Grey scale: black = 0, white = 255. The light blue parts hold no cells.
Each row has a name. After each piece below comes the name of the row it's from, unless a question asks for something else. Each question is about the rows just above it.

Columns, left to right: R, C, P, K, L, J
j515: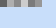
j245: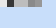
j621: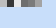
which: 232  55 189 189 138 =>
j245
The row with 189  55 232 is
j621
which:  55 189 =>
j245

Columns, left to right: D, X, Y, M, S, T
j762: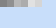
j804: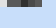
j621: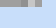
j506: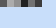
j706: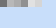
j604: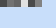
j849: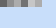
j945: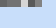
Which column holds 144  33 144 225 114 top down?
M
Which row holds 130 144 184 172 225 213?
j762
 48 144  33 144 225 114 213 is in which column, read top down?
M

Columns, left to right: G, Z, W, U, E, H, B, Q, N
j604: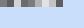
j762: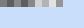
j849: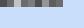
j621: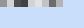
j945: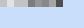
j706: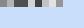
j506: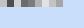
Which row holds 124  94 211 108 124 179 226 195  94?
j604
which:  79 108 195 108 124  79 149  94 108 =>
j849
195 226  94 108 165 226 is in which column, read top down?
Q
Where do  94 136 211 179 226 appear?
j762

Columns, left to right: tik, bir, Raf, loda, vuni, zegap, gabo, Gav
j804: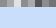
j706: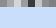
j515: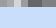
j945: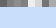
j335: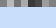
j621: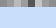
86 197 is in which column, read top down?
zegap
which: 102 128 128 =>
j515

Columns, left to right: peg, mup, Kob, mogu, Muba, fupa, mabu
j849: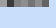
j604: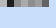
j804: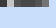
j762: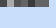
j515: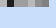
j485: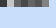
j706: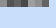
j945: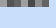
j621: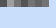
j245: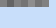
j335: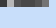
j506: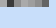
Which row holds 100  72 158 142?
j706
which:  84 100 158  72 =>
j945
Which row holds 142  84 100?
j706
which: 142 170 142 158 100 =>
j604
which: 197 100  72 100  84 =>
j485
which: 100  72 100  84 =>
j485
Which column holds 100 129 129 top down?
mabu

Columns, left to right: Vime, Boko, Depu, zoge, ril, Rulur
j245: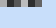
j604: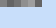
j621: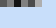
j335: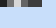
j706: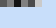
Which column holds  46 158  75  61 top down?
ril
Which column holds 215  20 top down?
Depu
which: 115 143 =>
j604

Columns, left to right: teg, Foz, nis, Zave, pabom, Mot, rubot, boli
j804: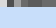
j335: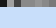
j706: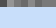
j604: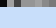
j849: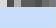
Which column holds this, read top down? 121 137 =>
rubot
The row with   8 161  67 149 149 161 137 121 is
j604
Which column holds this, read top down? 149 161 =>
Foz

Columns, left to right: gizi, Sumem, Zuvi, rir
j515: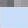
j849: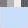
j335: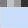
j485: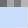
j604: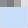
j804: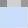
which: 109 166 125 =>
j485
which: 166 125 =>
j485
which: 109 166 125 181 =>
j485
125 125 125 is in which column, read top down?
gizi
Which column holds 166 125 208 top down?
Sumem
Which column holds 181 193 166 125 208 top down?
Sumem

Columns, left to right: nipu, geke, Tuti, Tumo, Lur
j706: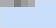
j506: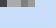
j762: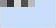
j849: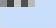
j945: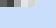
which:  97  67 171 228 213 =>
j945
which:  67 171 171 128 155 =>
j506
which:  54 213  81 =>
j762
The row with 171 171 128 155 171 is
j706

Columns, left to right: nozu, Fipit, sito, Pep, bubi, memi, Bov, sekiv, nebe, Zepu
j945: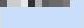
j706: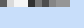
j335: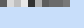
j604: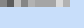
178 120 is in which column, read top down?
memi
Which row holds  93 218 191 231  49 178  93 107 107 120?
j335
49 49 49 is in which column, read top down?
bubi
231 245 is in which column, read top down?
Pep

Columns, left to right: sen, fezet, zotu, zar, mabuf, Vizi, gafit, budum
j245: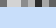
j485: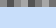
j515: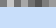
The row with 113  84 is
j515
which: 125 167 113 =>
j485
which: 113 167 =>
j515
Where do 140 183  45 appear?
j245

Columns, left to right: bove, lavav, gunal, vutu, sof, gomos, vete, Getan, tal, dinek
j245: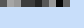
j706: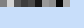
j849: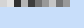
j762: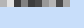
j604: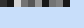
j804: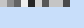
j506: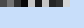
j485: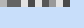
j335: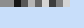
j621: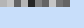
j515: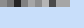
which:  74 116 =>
j506
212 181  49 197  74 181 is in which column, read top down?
bove

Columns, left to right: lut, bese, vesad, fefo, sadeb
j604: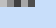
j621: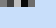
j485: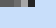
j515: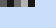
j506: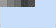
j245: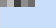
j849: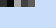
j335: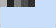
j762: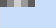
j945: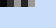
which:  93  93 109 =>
j485
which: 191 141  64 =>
j604

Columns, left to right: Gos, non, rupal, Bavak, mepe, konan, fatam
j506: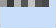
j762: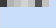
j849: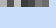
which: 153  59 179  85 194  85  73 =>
j506
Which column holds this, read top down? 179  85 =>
non
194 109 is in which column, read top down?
fatam
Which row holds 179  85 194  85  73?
j506

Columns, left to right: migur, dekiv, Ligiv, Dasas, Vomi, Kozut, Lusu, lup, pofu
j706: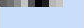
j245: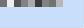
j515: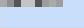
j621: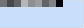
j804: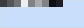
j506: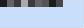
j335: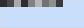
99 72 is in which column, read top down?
dekiv
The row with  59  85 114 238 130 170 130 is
j804

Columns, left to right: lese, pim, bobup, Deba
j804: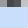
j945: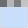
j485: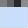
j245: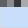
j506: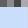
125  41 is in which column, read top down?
bobup
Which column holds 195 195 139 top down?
Deba
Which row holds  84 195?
j804
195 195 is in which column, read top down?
Deba
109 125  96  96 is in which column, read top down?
lese
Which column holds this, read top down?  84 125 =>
bobup
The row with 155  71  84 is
j804

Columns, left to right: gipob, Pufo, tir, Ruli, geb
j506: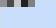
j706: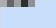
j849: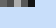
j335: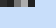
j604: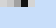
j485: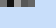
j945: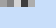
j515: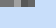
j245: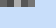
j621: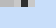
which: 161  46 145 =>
j706
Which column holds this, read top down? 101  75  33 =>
Pufo
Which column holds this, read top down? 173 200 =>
tir
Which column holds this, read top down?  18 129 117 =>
Pufo
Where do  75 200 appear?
j506

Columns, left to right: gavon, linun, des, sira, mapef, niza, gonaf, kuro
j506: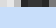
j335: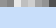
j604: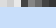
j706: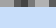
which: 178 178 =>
j706
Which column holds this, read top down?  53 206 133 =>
mapef

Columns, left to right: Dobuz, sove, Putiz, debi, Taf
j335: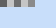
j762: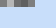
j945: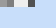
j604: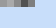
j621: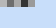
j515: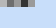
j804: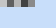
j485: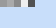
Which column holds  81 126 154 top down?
Taf
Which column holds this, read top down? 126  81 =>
Taf
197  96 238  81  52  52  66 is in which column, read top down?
debi
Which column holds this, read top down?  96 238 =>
debi
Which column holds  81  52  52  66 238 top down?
debi

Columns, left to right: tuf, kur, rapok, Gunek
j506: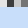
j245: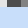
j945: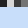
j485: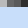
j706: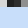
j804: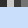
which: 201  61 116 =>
j804
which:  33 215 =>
j945
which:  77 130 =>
j245
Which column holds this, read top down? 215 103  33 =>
kur
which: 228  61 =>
j506
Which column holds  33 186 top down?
tuf
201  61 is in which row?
j804

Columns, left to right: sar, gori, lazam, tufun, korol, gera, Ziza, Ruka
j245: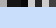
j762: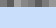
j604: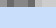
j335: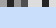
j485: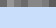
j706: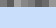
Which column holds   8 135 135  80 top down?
tufun
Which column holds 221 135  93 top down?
gera
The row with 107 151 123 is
j485
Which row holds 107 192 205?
j604
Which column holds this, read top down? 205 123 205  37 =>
Ziza
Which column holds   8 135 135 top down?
tufun

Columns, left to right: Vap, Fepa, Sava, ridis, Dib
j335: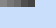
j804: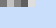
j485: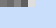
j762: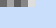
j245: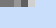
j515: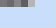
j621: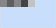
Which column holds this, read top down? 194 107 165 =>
Fepa
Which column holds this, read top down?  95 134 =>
ridis
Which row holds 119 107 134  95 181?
j515

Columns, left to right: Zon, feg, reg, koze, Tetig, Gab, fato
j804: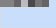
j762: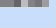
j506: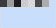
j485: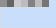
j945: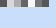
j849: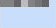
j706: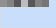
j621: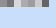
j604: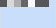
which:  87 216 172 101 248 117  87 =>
j945
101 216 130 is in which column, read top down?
feg
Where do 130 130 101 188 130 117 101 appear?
j849

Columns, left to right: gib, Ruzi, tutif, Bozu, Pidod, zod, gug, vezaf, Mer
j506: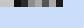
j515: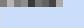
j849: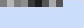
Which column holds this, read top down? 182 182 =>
Ruzi
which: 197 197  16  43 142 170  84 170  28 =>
j506

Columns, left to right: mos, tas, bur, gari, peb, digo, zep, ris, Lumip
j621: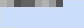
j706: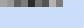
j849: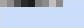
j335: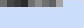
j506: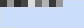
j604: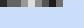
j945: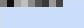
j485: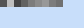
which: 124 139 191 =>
j849
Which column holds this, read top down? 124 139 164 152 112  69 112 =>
Lumip

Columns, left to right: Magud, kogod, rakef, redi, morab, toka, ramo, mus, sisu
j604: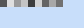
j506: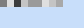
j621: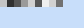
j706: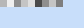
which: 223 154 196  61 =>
j604
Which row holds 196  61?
j604
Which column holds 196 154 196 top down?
redi
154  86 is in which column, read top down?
toka
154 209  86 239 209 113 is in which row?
j621
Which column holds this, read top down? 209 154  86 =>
toka
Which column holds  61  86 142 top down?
rakef

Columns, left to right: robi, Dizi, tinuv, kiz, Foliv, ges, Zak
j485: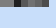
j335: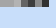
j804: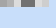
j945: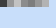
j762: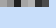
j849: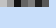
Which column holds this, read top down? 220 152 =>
ges
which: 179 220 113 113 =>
j804
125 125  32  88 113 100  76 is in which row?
j485
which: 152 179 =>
j945
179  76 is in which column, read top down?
Zak
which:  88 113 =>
j485
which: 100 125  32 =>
j849

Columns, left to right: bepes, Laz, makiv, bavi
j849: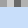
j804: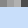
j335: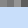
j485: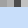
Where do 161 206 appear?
j849
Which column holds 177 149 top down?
makiv
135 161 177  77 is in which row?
j804
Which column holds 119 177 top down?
Laz
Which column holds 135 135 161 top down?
bepes

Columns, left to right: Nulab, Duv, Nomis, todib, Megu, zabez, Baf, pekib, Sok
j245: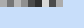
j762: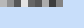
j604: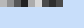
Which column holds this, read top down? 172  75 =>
Baf
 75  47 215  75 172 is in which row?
j245
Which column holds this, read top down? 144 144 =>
Duv
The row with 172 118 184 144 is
j245
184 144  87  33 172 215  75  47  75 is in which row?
j604
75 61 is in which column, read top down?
pekib

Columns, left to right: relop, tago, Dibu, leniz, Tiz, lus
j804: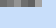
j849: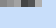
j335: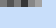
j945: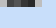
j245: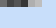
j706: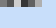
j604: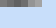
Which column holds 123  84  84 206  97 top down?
Dibu
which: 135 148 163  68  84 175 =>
j849
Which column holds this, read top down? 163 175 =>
lus
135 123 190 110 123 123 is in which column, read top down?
relop

